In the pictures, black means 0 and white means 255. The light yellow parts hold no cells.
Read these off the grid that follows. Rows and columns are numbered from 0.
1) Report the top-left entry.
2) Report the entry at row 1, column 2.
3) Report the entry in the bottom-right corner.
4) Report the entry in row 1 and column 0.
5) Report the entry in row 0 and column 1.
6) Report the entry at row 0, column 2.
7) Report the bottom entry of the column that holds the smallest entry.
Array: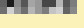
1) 99
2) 151
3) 136
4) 111
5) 28
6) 136
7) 208

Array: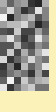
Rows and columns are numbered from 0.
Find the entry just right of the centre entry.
69
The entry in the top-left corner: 174
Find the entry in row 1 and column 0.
144
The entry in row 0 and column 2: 144
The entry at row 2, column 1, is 39
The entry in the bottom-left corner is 228
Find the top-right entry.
174
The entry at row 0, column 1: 99
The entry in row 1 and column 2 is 131
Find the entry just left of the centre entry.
187
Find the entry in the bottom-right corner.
115

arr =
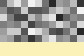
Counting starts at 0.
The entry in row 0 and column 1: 188
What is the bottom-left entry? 172
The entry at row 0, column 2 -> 229
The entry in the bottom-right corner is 203
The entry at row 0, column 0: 100
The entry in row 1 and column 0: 142
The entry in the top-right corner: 53
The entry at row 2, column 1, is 126
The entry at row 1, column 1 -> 85
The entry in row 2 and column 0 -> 216

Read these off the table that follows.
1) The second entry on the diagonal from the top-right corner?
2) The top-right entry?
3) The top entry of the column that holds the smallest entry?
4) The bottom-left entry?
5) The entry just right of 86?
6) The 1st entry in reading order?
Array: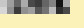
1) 45
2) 171
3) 20
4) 214
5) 115
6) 199

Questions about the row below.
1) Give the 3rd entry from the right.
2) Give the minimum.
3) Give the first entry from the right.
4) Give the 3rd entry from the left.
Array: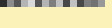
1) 126
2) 44
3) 152
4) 86

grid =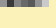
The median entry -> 133
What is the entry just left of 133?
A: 58

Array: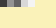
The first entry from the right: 244
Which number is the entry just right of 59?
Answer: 147

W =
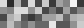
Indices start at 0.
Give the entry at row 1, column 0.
145
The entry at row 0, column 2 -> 177
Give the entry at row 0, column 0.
219
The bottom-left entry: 116
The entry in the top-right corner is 57
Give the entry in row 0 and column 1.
43
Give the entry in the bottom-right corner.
203
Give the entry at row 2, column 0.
72
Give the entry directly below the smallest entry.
132
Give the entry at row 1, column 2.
219
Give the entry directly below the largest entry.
87
